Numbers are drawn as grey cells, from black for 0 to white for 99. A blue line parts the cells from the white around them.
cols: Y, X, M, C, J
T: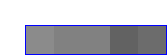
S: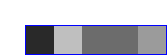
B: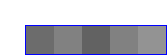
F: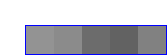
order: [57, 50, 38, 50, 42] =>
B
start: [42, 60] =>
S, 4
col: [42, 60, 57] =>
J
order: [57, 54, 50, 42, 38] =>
F
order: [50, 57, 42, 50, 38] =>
B
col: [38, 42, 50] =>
C
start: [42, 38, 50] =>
F, 3

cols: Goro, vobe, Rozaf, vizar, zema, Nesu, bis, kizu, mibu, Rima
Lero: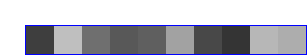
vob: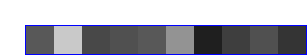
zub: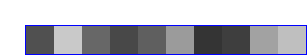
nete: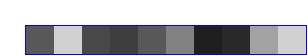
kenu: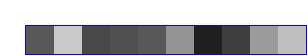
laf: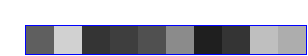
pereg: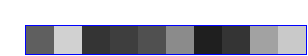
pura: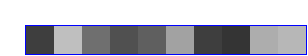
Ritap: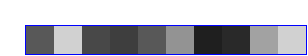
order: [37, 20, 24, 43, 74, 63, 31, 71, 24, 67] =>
pura
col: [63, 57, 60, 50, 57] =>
Nesu
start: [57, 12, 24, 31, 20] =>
vob, 6

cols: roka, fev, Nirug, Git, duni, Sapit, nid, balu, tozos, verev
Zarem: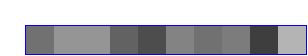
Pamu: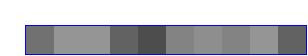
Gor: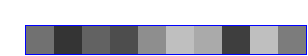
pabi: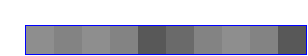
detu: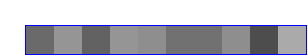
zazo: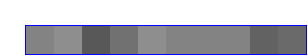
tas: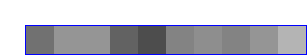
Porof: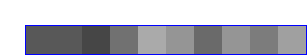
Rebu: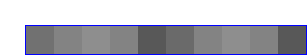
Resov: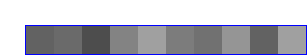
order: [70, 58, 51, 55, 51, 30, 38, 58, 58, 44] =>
tas
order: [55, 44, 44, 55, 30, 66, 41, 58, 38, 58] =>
detu
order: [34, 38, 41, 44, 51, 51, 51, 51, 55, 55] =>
zazo
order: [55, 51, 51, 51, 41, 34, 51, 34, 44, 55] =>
Rebu
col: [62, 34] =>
verev

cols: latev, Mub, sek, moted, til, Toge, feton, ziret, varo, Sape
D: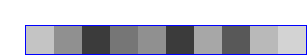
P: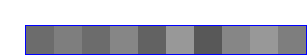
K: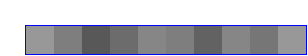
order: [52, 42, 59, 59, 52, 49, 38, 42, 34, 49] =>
P
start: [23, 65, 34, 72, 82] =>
D, 6
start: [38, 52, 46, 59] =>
K, 7
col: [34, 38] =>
feton
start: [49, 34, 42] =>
K, 2
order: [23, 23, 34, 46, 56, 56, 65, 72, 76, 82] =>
D

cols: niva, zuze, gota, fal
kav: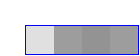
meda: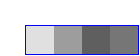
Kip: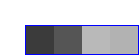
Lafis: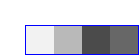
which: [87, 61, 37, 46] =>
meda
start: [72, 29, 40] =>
Lafis, 2

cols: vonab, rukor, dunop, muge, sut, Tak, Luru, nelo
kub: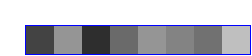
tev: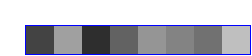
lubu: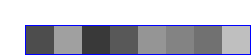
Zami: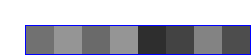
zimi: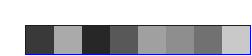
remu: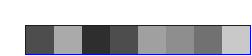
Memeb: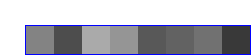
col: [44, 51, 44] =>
Luru
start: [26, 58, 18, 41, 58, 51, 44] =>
kub, 1

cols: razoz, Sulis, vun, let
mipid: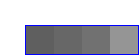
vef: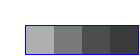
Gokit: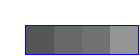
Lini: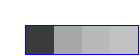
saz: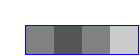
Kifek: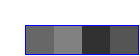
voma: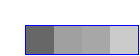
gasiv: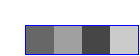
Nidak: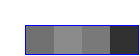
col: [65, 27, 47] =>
vun
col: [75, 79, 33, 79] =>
let
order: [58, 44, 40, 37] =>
mipid
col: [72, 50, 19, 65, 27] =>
vun
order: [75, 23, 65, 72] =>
Lini

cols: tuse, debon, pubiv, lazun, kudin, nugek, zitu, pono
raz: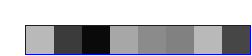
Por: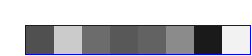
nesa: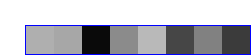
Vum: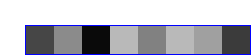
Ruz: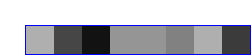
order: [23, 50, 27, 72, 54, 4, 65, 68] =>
nesa
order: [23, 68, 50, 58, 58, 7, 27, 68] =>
Ruz
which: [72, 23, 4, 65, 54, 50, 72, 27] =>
raz
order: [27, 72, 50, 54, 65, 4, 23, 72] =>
raz
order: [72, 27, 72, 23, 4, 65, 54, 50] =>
raz

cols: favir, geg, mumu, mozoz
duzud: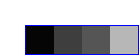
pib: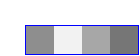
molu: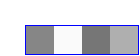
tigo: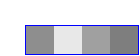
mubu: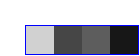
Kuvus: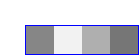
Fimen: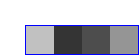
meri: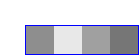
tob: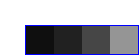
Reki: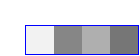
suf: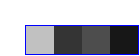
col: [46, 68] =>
mozoz
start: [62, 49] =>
tigo, 3
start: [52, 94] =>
Kuvus, 1
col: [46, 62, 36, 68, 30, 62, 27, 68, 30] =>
mumu
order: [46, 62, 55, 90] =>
meri
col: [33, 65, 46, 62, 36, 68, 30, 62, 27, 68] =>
mumu
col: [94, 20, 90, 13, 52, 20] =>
geg

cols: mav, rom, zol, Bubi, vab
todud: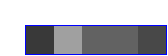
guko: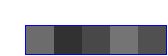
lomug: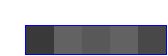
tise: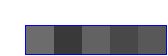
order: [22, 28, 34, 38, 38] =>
lomug
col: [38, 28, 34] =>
zol
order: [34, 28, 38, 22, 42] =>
tise
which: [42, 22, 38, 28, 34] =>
tise
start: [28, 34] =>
tise, 4

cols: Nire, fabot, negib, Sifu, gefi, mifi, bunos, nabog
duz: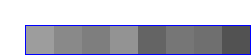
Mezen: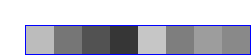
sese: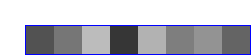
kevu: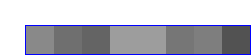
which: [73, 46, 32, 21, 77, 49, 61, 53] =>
Mezen
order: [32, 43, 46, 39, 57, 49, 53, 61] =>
duz
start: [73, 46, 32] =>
Mezen, 1
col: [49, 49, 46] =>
mifi

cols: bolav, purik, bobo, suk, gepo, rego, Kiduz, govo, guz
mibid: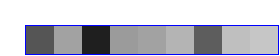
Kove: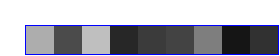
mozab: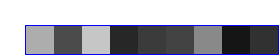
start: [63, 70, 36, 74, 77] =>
mibid, 5
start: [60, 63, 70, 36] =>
mibid, 4
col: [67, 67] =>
bolav
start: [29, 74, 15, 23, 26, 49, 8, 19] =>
Kove, 2
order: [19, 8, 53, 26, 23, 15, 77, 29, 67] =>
mozab
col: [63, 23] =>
gepo
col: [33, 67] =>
bolav

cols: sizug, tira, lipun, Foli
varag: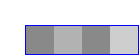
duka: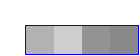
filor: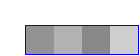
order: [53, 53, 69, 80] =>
varag
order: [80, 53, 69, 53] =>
varag
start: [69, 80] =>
duka, 1
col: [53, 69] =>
sizug
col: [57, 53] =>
lipun
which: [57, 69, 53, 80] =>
filor
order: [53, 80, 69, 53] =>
varag

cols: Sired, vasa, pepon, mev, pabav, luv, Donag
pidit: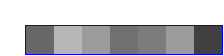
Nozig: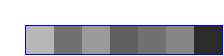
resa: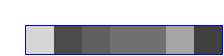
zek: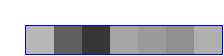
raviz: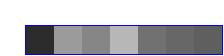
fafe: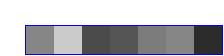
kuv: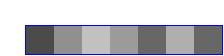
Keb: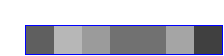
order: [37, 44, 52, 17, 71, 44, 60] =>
Nozig
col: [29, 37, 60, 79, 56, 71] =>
vasa
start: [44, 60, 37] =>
Nozig, 2
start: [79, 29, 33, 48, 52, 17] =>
fafe, 2
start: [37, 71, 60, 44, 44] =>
Keb, 1

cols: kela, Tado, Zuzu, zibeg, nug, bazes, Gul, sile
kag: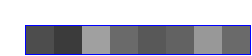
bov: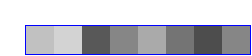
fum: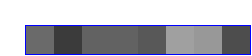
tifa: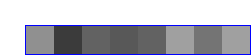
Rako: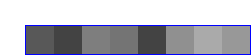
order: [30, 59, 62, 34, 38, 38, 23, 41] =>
fum
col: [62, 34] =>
Zuzu
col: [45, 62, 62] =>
bazes
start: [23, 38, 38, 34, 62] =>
fum, 2
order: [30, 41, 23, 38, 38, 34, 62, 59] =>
fum

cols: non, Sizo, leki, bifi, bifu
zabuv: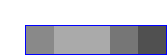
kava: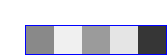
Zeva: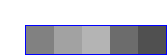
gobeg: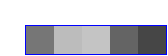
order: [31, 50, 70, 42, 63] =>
Zeva
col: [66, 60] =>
leki
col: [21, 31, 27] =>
bifu

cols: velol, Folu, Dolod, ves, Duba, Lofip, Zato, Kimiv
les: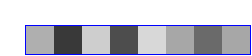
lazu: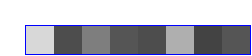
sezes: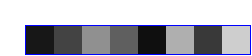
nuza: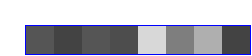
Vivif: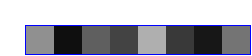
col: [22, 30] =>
Folu
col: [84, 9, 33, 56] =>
velol
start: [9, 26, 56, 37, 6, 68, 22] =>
sezes, 1
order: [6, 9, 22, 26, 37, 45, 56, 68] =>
Vivif
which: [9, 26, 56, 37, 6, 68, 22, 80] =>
sezes
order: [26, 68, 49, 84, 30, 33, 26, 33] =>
nuza

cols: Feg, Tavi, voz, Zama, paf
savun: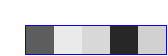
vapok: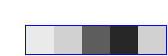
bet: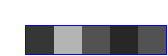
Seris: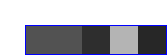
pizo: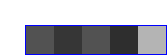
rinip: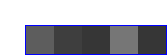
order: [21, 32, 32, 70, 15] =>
bet
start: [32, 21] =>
pizo, 1
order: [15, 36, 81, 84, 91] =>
savun
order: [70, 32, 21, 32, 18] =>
pizo
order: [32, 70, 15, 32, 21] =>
bet
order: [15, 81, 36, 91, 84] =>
savun
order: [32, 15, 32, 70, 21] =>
bet

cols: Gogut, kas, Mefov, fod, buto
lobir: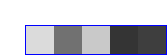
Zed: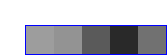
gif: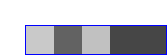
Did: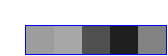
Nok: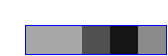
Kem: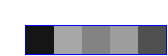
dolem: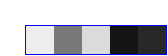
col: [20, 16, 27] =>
fod
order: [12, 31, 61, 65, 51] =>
Did

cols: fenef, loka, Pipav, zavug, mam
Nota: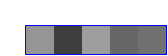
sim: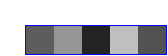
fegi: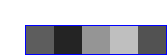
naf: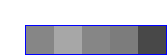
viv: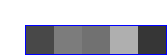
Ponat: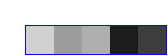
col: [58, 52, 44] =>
Pipav
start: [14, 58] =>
fegi, 2
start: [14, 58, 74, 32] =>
fegi, 2
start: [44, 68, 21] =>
viv, 3

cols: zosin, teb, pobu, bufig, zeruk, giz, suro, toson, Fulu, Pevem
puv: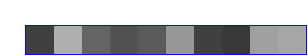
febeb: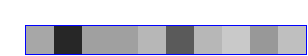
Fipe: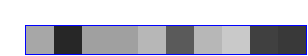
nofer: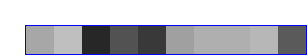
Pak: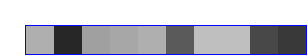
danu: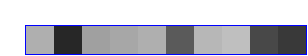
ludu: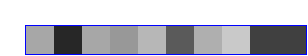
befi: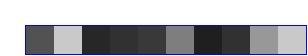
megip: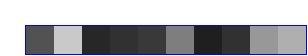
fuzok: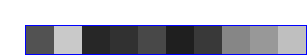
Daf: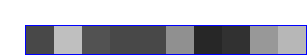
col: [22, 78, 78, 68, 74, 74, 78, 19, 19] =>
toson
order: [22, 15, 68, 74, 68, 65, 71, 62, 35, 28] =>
danu
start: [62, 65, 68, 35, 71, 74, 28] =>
danu, 3
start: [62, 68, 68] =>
nofer, 6
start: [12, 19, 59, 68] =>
megip, 7
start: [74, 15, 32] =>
nofer, 2

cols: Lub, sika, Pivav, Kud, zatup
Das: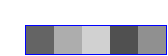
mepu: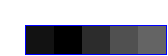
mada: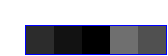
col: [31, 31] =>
Kud
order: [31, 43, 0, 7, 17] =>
mada
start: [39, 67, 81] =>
Das, 1
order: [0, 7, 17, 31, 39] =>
mepu

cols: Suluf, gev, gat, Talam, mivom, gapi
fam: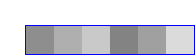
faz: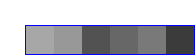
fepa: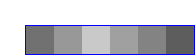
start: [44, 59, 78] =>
fepa, 1
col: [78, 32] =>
gat
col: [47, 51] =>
mivom
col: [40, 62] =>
Talam
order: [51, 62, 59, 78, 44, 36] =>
fepa
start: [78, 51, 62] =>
fam, 3

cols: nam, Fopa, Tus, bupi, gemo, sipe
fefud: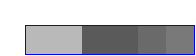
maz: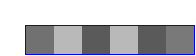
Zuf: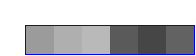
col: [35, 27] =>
gemo
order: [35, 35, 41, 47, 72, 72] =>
fefud
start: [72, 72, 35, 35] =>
fefud, 1
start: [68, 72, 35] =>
Zuf, 2
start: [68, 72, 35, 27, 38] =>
Zuf, 2

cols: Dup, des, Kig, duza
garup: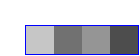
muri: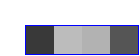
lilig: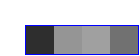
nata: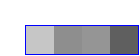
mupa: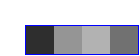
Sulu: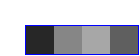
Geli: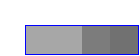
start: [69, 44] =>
mupa, 3
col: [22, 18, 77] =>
Dup

